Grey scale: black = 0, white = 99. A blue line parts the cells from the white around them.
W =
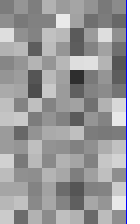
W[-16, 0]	48
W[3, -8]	72
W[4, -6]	58
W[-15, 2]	50
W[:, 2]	[49, 50, 51, 36, 70, 33, 30, 74, 48, 57, 74, 72, 55, 51, 53, 69]
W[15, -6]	54
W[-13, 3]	73
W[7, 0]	74
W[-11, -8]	61
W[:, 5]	[64, 63, 35, 36, 86, 18, 37, 63, 35, 74, 50, 64, 49, 33, 37, 69]
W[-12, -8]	58
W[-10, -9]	66
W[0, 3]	69
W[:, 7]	[47, 48, 86, 63, 70, 58, 54, 69, 51, 47, 67, 77, 74, 51, 58, 73]
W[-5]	[81, 47, 72, 53, 69, 64, 50, 77, 82]
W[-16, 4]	60
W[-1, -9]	79
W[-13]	[69, 72, 36, 73, 58, 36, 51, 63, 43]
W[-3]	[64, 64, 51, 63, 42, 33, 50, 51, 79]
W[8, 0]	76
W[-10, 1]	64
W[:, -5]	[60, 91, 72, 58, 71, 62, 60, 60, 50, 67, 56, 69, 65, 42, 51, 74]
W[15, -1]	55
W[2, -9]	86
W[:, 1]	[58, 47, 56, 72, 58, 61, 64, 51, 78, 40, 58, 47, 56, 64, 75, 42]
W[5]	[58, 61, 33, 72, 62, 18, 47, 58, 36]
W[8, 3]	57

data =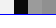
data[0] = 94

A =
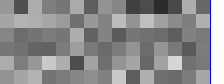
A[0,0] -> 59
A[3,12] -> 47
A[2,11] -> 42
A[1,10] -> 74
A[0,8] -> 52
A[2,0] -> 52
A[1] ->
[64, 69, 68, 65, 60, 43, 59, 51, 73, 57, 74, 62, 54, 49, 68]
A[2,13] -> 50
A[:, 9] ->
[25, 57, 46, 57, 64, 36]
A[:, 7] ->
[57, 51, 51, 41, 43, 50]
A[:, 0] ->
[59, 64, 52, 46, 67, 57]
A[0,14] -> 40
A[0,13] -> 67
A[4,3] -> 78
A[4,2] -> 59
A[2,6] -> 38
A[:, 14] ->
[40, 68, 47, 48, 47, 65]
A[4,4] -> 67
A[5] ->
[57, 64, 69, 45, 48, 52, 55, 50, 78, 36, 68, 43, 41, 48, 65]
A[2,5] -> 67
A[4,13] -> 44
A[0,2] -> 67

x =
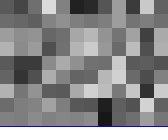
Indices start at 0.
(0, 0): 35
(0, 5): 13
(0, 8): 61
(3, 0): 69
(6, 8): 47
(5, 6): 40
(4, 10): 36
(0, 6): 16
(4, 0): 35
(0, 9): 23
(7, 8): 37
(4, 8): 79
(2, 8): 45
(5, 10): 30
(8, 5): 51
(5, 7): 71
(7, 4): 49
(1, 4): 56
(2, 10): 25
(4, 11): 32
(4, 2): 23
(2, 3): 40
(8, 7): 9
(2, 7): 57
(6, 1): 46
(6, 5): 66
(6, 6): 81
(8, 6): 54
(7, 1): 49
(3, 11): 68
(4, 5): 56

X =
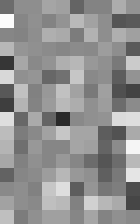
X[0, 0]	42
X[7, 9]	54
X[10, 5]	64
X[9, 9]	66
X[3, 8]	55
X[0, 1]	55
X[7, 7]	61
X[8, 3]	39
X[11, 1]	50
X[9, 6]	64
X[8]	[86, 40, 66, 39, 16, 53, 56, 57, 85, 86]
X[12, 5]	59
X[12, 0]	38
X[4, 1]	65
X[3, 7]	61
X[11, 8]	42
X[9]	[73, 48, 53, 63, 77, 64, 64, 36, 32, 66]
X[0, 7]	51
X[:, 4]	[62, 57, 66, 52, 68, 44, 75, 72, 16, 77, 52, 59, 71, 86, 72, 62]
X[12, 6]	56
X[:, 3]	[64, 51, 68, 54, 57, 40, 59, 60, 39, 63, 52, 52, 61, 77, 74, 62]
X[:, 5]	[39, 72, 48, 54, 71, 77, 63, 67, 53, 64, 64, 52, 59, 36, 50, 52]
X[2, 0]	52
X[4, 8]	47
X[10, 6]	62
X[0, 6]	51
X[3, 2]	56
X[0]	[42, 55, 55, 64, 62, 39, 51, 51, 67, 57]
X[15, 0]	74
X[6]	[34, 75, 50, 59, 75, 63, 47, 62, 31, 26]
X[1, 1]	52
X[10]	[70, 43, 59, 52, 52, 64, 62, 39, 54, 95]
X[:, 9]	[57, 35, 62, 35, 79, 57, 26, 54, 86, 66, 95, 72, 89, 30, 27, 53]
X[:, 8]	[67, 33, 68, 55, 47, 36, 31, 42, 85, 32, 54, 42, 47, 49, 66, 56]
